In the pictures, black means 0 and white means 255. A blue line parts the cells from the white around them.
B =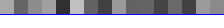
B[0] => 168
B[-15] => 101
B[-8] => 153
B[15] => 138
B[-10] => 98
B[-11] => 192

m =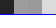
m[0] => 36
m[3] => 219
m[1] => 157

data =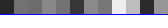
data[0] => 39
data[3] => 136
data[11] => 150

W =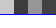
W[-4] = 201
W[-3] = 60
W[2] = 150

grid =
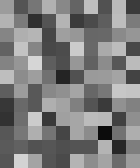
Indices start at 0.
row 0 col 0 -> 156
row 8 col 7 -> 185
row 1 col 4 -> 180
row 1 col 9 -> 123
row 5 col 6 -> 154
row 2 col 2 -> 181
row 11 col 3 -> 84
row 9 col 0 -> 87
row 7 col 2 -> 88
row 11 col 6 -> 141
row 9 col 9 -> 174
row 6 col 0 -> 94
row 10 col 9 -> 126
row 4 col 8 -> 87
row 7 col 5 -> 128
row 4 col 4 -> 78
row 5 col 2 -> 158
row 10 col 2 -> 82
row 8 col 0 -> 50
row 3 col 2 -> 133
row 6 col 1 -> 156
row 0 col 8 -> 186
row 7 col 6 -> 84
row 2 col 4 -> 159
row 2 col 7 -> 104
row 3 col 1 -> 195
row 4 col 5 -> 151
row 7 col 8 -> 145
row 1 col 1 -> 123
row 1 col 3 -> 84
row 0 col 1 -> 84
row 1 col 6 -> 75
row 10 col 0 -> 90
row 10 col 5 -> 84

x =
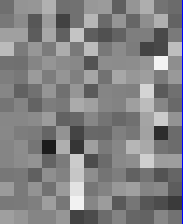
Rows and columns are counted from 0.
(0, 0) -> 111
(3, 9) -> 124
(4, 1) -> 112
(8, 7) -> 116
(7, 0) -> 117
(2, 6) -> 94
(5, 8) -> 167
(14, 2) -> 127
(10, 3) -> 28
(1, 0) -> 120
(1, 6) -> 183
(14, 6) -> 134
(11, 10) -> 207
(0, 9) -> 149
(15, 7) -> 108
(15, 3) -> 133
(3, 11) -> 72
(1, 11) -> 176
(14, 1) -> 122
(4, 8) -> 140
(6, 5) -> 150
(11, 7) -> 107
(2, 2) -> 92
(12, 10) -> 115
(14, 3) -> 158
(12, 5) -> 198
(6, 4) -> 112
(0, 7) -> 155
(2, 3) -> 167
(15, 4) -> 150
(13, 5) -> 226
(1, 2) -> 87
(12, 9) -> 97
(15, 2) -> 133
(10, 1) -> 141

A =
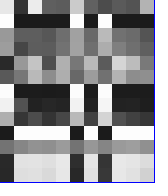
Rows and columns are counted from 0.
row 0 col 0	231
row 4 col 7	91
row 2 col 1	94
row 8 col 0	175
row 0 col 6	97
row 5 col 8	179
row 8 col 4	71
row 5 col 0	89
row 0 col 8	90
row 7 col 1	82
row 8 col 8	80
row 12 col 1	222
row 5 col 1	119
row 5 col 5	104
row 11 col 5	46
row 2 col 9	107
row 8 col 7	212
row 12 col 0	40
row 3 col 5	162
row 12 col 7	56
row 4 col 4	176
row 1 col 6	27
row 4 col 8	213
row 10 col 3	143
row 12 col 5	40
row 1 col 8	27
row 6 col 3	27
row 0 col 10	179
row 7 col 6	34
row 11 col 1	226
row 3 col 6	111
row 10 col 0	115
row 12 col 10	209
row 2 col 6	105
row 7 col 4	36

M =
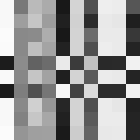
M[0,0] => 248
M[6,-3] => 43
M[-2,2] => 198
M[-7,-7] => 164
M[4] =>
[28, 140, 98, 108, 234, 59, 193, 41, 42, 241]
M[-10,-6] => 24
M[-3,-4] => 79
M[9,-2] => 233
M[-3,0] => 248
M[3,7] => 237
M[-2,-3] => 235
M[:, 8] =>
[236, 230, 234, 234, 42, 233, 43, 230, 235, 233]
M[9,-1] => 36
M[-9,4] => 32
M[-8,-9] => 137
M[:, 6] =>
[80, 43, 107, 79, 193, 90, 218, 79, 90, 100]
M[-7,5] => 211
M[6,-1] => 240
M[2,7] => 234
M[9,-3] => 232
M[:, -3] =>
[238, 233, 234, 237, 41, 235, 43, 235, 235, 232]
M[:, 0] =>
[248, 248, 251, 250, 28, 249, 27, 248, 248, 251]
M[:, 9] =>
[86, 31, 56, 36, 241, 36, 240, 33, 36, 36]
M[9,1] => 149
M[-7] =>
[250, 137, 191, 164, 34, 211, 79, 237, 234, 36]
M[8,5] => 211

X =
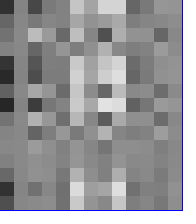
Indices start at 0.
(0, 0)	49
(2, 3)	154
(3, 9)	126
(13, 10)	128
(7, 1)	132
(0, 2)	71
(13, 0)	50
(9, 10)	130
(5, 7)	206
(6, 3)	149
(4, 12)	147
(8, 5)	183
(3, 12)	140
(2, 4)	105
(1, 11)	136
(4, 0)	52
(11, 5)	149
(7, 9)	97
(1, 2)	121
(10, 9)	142
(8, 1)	137
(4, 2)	85
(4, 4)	125
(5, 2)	77
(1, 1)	135
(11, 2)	144
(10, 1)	137
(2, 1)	137
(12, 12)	139
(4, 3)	126
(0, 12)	148
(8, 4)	111
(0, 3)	122
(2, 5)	190
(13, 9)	113

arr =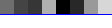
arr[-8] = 110
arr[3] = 176
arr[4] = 1

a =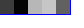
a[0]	60
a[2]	183
